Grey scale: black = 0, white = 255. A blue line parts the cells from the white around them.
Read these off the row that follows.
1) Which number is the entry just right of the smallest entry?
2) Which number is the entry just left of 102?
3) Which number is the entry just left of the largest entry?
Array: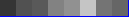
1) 81
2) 116
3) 145
